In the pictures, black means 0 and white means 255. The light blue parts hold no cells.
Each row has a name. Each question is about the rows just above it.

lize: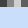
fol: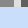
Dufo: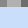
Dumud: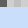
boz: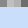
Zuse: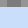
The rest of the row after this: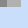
[109]
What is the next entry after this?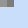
[124]
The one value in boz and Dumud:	[191]
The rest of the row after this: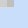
[207]

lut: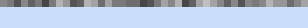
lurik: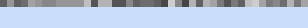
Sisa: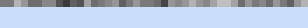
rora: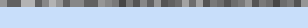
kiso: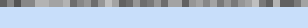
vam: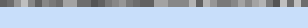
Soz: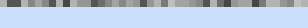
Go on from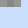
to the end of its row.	[179 150 135 163 191 191 163 109 150 121 135 109 150 121  97 150 179]
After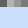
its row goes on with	[121 135 163 135 163 179 121  84 191 109 191 109]
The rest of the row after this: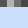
[150 163 163  70 121 179 179 150 135 191 179]
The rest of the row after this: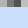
[109 191 109]
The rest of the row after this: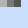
[191 109 191 109]

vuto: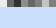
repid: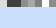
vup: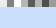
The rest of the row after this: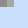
[128 252 141]
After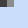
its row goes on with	[167 128 252 141]
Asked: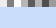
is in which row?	vup

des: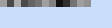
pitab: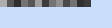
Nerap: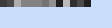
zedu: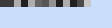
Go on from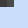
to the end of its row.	[173 130 130 130 115 145  32 186  47  74  32]
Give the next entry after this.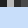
[32]
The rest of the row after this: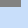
[115 145  32 186  47  74  32]
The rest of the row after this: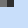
[59]
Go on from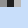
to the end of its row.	[47 74 32]
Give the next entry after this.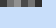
[59]

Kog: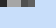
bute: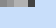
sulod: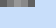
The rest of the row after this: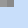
[96]
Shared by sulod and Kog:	[96]
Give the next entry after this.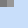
[137]

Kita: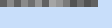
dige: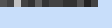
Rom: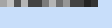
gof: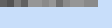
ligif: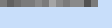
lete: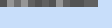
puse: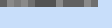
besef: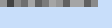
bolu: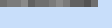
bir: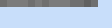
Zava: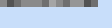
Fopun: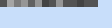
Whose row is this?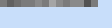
ligif
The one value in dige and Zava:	[83]
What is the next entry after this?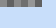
[165]
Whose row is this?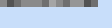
Zava

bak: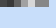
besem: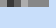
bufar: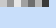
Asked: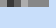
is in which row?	besem
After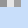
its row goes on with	[110 185  57]
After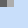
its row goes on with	[135 135 135]
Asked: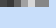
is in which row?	bak
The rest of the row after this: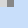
[135]

